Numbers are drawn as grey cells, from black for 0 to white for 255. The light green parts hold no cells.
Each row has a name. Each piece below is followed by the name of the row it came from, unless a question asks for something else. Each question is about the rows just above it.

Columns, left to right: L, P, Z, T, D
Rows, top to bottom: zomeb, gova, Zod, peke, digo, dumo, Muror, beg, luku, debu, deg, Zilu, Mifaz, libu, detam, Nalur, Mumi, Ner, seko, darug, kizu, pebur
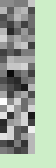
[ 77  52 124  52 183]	kizu
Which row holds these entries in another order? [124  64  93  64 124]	beg

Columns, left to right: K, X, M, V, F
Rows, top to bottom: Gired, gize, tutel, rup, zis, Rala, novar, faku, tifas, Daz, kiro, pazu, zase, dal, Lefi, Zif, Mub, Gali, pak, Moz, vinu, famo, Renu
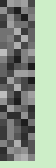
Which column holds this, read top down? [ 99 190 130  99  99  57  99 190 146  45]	K
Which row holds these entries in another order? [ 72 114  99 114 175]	novar
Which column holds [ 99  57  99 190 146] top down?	K

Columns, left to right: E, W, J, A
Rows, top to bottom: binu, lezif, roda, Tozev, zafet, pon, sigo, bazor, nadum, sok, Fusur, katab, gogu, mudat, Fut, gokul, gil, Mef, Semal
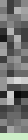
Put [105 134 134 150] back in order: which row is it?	sok
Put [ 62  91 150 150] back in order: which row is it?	sigo
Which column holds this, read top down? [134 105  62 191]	W
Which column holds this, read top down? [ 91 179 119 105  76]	J
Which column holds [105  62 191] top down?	W
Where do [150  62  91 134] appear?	binu

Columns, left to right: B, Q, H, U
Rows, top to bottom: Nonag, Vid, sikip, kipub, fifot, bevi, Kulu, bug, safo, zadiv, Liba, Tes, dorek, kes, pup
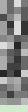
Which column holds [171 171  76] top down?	B
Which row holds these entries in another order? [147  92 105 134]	bevi

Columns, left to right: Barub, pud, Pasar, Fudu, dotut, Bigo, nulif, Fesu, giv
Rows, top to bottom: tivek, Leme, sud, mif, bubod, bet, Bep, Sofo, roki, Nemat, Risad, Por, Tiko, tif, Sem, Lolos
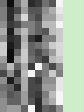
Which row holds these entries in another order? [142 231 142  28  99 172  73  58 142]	Por
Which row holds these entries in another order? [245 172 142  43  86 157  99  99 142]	Sem
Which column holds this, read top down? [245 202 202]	giv
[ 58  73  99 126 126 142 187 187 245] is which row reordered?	mif
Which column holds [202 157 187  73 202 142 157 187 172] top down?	Fesu
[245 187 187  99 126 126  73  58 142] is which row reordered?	mif

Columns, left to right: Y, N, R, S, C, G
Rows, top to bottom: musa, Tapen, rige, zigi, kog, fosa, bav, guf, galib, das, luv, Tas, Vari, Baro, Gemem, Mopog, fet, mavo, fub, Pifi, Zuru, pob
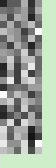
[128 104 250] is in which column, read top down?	G
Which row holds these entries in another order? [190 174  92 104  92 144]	zigi
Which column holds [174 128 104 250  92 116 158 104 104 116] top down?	G
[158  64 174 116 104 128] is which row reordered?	Tapen
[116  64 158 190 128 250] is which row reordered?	Baro

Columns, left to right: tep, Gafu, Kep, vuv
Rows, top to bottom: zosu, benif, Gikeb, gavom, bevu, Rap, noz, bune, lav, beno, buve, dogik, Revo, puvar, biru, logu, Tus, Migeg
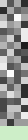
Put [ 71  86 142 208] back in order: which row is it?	dogik
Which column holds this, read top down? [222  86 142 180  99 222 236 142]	tep
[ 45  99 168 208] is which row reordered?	Revo
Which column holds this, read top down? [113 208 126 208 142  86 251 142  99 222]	Gafu

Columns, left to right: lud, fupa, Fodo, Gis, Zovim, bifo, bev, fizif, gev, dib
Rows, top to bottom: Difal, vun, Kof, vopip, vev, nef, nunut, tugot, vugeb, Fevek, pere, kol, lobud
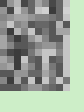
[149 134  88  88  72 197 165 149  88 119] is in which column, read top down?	Gis
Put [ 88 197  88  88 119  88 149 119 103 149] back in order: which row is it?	lobud
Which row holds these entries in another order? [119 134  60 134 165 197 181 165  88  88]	vev
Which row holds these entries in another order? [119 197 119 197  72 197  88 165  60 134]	kol
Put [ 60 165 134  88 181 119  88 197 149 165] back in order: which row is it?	Fevek
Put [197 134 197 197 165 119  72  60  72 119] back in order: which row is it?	tugot
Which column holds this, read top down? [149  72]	fupa

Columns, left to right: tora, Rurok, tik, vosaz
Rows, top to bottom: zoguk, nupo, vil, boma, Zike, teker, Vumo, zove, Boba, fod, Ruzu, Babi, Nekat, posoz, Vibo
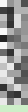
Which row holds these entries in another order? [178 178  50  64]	nupo
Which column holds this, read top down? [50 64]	Rurok
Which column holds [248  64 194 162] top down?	tora
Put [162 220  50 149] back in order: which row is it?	boma

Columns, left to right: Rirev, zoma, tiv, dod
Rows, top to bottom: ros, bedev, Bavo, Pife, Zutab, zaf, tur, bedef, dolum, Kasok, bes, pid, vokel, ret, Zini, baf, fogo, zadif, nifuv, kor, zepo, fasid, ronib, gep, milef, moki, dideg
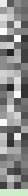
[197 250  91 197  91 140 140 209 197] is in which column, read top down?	Rirev
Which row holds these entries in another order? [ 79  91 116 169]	Zini
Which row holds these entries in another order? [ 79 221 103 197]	Pife
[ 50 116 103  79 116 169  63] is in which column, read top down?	dod
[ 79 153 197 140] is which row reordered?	moki

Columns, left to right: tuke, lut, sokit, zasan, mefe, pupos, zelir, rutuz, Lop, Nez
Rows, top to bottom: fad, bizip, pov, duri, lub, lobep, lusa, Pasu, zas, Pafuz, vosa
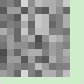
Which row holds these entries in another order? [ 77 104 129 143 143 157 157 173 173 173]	Pasu
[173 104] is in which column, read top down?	pupos

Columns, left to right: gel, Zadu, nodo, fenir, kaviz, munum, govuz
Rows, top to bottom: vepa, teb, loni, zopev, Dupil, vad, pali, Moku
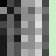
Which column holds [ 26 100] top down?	Zadu
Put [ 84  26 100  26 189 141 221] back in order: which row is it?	vad
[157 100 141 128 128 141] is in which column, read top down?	kaviz
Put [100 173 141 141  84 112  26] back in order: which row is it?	pali
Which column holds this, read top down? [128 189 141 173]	fenir
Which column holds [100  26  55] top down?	nodo

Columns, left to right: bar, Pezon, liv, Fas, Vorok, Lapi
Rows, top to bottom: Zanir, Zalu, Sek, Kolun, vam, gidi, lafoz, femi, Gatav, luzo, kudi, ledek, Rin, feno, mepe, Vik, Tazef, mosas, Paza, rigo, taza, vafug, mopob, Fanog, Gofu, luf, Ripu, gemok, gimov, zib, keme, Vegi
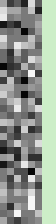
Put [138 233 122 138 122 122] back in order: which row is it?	Sek
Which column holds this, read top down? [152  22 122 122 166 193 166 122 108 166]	bar
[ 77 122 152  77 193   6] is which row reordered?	Gofu
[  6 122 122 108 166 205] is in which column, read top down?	Fas
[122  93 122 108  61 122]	Tazef

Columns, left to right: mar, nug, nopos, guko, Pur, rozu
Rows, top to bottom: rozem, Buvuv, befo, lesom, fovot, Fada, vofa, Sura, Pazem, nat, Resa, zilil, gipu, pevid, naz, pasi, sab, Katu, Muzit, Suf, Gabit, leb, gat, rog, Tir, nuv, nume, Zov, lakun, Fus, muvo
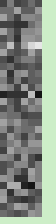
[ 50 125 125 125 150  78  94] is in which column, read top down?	rozu
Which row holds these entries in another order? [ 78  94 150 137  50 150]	Zov
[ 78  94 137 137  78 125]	rog

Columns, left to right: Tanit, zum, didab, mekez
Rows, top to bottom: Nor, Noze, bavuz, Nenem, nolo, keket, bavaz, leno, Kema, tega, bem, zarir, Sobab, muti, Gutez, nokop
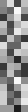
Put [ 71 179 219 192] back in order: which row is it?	Nenem
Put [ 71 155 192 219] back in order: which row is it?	Sobab
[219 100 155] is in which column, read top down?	zum
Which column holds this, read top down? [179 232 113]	didab

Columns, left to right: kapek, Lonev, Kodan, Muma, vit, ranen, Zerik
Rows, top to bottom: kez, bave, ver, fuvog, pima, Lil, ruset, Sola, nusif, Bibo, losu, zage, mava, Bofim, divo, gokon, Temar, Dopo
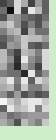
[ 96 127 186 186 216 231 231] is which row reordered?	zage
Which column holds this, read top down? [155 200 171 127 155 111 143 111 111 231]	Lonev
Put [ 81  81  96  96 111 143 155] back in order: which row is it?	Bofim
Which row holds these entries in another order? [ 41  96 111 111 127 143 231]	losu
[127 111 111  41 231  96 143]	losu
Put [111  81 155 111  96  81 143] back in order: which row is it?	ver
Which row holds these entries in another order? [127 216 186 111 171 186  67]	Sola

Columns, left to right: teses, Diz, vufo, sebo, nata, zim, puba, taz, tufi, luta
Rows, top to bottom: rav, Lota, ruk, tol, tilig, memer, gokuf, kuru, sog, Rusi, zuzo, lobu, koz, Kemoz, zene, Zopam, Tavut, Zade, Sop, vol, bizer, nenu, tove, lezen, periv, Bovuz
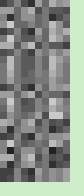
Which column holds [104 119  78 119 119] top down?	puba
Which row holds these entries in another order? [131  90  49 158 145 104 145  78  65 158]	koz
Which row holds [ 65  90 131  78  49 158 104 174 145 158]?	rav
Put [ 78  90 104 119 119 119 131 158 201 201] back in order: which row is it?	zene
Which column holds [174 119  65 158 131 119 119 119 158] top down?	luta

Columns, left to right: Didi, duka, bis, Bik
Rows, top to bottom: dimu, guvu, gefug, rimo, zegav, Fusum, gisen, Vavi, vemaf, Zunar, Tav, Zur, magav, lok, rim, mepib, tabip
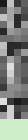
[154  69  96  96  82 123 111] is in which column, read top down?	Bik
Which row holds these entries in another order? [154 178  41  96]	Vavi

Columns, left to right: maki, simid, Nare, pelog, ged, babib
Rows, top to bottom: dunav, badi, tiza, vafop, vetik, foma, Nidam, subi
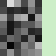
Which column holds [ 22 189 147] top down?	babib
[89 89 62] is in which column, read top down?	Nare
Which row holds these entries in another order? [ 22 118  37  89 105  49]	foma
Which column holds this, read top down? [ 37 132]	pelog

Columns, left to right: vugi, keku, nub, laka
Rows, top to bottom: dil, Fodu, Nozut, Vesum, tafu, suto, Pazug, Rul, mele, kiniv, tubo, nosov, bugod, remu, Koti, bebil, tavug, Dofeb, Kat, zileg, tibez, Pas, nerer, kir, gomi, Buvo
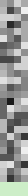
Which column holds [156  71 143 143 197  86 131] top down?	keku
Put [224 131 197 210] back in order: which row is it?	nosov
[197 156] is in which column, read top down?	laka
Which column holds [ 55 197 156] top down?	laka
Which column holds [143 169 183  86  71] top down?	nub

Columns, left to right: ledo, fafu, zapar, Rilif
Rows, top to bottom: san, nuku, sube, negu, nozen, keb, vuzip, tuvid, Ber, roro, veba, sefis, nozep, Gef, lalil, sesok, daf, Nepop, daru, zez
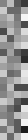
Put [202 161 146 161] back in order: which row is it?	roro
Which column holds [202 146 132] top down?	ledo
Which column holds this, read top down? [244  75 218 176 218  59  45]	Rilif
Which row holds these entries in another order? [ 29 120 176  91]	daru
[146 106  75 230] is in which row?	sesok

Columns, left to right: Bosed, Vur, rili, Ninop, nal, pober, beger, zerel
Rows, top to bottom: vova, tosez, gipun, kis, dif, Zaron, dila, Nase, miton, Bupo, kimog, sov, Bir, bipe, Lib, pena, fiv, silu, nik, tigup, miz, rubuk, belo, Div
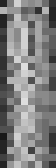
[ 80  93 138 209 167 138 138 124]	bipe
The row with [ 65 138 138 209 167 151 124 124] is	fiv
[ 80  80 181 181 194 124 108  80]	nik
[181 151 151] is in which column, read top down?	Ninop
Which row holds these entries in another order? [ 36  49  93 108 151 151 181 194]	Div
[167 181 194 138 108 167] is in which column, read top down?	rili

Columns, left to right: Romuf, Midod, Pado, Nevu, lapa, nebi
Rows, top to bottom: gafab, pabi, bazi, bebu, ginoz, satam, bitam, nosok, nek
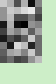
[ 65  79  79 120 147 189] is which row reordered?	bazi
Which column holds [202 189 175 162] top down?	Midod

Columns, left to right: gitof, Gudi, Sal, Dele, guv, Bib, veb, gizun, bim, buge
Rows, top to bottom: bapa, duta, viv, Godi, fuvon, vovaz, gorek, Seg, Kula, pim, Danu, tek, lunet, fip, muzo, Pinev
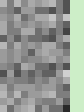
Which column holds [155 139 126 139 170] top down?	Gudi
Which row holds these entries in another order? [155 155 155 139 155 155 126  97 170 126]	lunet
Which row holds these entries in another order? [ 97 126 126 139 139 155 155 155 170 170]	Godi
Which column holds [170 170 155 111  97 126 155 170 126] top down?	veb

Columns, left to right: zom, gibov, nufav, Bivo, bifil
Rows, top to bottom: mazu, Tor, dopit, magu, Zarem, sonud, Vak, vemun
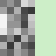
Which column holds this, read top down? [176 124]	zom
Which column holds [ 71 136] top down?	Bivo
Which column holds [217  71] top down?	Bivo
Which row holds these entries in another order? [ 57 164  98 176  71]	Tor

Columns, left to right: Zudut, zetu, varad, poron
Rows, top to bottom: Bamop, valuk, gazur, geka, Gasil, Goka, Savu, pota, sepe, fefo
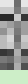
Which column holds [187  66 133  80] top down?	poron
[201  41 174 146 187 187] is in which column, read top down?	Zudut

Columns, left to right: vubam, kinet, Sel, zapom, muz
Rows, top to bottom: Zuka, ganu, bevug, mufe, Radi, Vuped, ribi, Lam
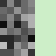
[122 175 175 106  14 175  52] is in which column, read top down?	muz
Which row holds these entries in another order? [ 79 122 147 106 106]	Radi
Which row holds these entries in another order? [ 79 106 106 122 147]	Radi

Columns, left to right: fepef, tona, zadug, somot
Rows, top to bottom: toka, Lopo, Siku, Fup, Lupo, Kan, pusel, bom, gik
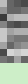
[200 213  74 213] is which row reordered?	bom
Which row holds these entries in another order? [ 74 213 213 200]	bom
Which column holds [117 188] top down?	somot
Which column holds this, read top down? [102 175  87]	tona
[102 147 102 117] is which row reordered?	Lopo

